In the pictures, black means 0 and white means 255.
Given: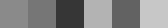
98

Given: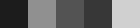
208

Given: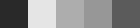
91

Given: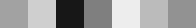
237

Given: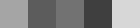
215

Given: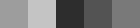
121

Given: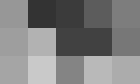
125
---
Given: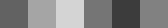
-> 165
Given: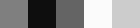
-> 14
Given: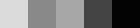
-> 137
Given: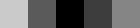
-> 90
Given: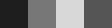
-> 119
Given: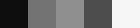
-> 115
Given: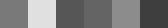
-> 224
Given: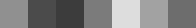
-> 75
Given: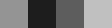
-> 29
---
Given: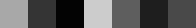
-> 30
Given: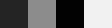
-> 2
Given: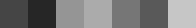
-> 89
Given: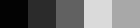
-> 218
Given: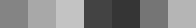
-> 117
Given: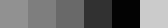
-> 3
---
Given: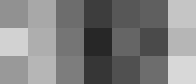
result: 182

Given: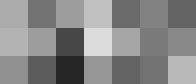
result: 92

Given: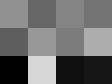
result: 215

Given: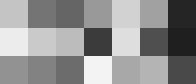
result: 130

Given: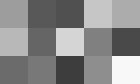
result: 120

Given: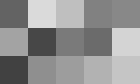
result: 143

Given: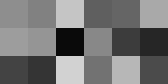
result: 52

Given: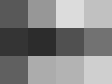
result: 172

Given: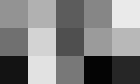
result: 226

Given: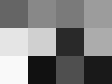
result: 17
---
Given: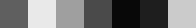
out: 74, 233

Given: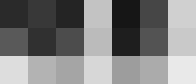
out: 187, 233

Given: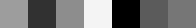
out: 244, 244

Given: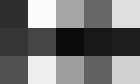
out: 11, 251

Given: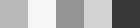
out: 149, 246

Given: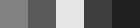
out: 229, 229

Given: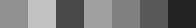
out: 160, 194

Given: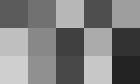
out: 64, 207
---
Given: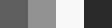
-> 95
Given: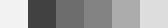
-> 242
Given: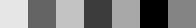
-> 230
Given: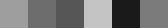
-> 158
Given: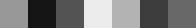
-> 152
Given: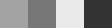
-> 163
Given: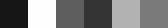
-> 22
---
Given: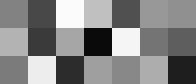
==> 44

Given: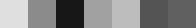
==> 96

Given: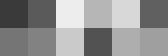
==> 90

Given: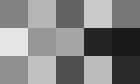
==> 43

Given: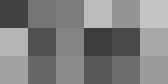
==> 73

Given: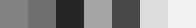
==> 110
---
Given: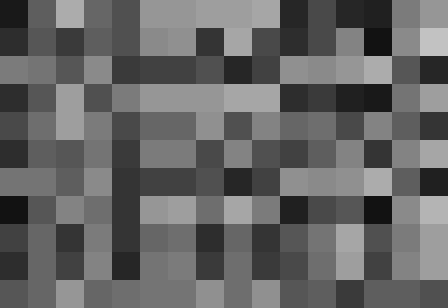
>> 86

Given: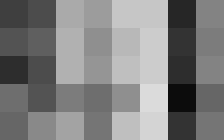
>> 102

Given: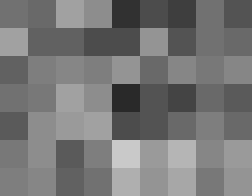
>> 126

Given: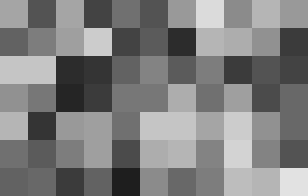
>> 98

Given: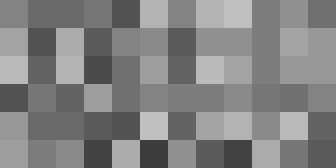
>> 157
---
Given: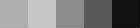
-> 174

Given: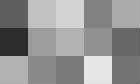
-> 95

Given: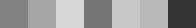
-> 131

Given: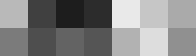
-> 185

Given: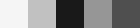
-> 245

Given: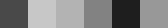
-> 73

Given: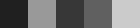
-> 32
